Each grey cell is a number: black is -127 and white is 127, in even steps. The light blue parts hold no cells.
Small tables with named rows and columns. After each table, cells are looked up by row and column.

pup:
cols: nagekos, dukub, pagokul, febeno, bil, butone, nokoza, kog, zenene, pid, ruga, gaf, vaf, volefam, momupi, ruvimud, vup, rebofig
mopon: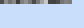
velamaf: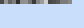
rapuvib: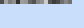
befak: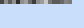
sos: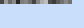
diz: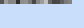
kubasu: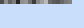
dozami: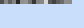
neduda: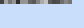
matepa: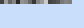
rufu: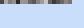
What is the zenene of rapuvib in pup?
-45
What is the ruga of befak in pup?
28
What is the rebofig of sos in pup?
-13
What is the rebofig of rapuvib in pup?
-13
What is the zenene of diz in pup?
-56
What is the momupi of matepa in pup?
-41
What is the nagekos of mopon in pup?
-48
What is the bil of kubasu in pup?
-89
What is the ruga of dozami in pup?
8
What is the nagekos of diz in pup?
-41
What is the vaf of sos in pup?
-49
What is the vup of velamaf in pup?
-4
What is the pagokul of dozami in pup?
-30
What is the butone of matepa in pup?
17
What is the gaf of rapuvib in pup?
76
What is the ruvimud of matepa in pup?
-7
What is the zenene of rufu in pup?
-39
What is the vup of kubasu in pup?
-6
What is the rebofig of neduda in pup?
-10
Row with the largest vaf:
befak

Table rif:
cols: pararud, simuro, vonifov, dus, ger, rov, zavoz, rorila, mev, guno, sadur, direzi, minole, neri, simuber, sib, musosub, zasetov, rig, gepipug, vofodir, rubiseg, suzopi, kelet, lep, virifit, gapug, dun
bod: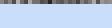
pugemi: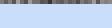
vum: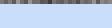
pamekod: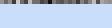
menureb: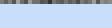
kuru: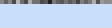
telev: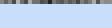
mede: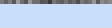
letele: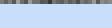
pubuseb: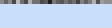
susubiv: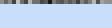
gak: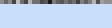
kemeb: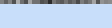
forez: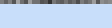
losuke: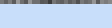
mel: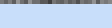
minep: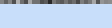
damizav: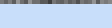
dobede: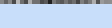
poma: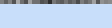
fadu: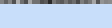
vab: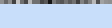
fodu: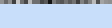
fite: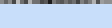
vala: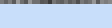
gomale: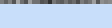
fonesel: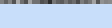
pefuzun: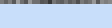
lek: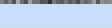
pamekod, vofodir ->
0
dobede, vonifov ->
8
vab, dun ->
15
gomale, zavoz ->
-44
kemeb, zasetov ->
-36
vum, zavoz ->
-37
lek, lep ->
-40
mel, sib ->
-31
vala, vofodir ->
-8
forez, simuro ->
-28
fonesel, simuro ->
-28

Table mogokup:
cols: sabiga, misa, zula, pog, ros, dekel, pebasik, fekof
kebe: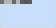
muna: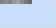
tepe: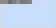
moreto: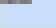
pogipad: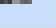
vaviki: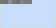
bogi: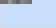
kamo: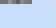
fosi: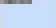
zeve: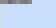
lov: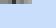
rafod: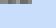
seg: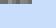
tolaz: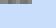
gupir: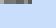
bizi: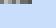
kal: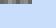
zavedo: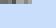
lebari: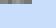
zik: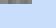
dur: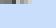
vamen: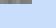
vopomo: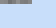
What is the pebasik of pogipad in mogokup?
-31
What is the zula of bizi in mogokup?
31
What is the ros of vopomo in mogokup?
16
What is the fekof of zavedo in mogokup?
37
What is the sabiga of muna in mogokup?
1
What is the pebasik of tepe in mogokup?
-3
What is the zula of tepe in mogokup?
-17
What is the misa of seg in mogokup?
-16
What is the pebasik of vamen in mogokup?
-2
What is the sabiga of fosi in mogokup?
28
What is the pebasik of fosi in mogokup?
4
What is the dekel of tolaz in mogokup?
-7
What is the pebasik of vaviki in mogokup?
-4
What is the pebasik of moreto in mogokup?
-6
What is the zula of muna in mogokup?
3
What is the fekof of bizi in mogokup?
-40

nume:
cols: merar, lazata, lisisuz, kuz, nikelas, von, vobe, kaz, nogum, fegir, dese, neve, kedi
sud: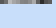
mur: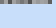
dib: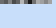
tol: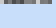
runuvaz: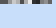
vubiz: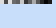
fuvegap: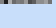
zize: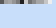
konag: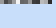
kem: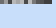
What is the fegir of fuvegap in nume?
14
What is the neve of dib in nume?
7
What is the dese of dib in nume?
31
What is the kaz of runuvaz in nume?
105
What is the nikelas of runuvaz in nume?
49
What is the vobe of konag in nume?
-21
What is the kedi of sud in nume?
-34
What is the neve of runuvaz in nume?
15
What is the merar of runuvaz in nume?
-41
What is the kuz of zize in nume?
20
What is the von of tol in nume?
-51
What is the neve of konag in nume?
46
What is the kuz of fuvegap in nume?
-21
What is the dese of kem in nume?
-45
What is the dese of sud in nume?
-82
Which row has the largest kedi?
zize

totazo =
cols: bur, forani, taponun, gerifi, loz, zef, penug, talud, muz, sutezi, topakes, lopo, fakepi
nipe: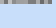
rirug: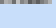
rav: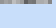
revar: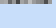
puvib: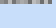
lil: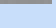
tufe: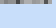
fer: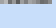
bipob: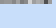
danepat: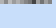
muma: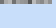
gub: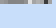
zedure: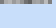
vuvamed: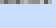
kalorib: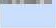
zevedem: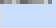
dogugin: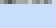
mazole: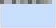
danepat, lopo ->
32
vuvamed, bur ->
26
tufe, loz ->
-54
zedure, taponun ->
54
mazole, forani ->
53
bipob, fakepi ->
28
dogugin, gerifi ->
5
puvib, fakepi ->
-12
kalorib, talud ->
5
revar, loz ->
-56
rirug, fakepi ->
49
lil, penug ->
17
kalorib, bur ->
20
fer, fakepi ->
12
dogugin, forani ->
-2

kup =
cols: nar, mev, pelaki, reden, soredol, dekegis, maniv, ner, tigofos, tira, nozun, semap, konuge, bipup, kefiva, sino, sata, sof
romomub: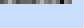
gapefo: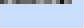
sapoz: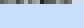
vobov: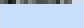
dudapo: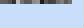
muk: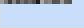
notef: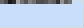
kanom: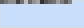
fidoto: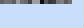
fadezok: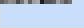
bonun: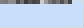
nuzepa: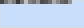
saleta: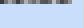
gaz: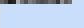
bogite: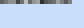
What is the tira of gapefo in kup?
11
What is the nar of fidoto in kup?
-29
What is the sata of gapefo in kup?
9
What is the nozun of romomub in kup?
48
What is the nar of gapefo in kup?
-57
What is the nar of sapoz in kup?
-29
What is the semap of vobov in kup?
-42
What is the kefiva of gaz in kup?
-73
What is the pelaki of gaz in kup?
-99
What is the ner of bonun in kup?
-41

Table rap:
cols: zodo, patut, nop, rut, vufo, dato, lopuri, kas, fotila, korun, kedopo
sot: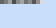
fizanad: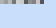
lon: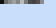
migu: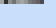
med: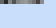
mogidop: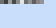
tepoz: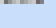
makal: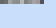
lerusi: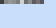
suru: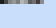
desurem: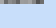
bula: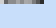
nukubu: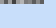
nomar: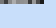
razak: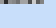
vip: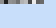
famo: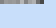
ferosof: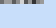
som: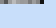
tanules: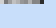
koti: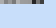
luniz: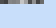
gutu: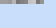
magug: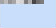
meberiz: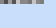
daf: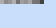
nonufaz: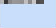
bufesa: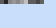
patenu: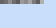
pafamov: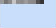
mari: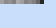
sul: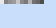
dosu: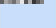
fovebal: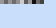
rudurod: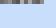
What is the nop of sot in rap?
33
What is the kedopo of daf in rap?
-61
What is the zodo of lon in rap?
-111
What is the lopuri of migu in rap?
22
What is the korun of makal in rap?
26
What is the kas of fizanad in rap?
15
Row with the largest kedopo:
sot

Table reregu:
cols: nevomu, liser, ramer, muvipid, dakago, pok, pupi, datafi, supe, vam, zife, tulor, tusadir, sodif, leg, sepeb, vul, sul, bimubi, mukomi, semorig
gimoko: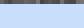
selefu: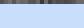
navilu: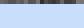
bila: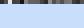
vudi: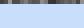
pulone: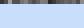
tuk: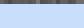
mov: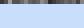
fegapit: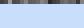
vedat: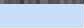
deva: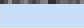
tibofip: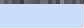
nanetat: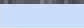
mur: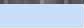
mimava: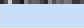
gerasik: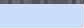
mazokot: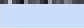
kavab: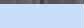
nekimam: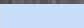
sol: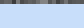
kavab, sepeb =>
-33
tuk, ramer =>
-51
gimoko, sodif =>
-47
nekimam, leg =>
-42
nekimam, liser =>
-40
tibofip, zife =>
-21
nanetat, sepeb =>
-50
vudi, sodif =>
-75
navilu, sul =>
-63
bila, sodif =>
-46
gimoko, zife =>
-57
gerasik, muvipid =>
-20
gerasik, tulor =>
-45
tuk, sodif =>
-24
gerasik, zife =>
-22
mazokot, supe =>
-39
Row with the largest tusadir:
mazokot

